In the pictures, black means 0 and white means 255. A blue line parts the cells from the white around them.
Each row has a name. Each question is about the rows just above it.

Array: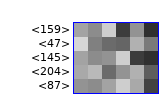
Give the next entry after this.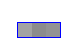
[206]
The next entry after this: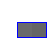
[177]
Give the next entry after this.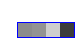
[47]
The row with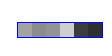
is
<145>
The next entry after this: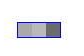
[147]
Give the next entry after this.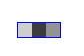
[47]

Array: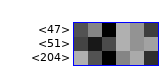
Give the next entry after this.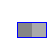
[47]
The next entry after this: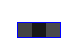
[176]
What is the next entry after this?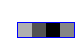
[170]
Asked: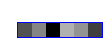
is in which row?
<47>

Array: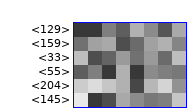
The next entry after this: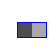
[139]
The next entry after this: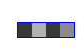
[127]
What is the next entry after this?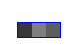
[177]
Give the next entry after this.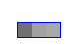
[78]
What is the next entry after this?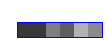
[86]
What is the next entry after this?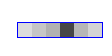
[146]
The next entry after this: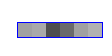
[133]

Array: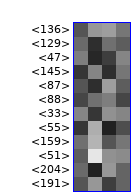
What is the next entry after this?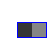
[46]
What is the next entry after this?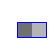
[85]
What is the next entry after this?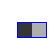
[33]

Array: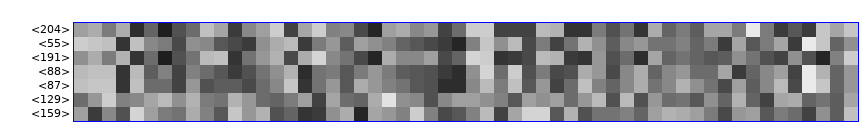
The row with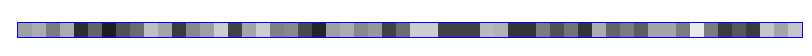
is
<204>
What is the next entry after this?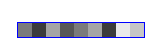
[100]
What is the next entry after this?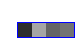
[100]
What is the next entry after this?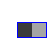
[87]
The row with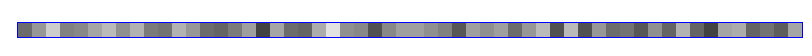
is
<129>

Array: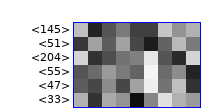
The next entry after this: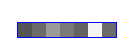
[140]
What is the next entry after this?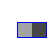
[28]

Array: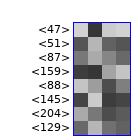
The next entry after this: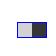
[203]
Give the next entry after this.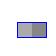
[105]
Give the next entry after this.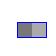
[134]

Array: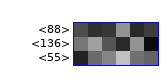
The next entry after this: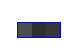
[147]
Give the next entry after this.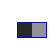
[11]

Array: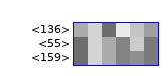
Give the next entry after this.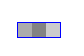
[123]
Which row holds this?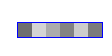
<55>

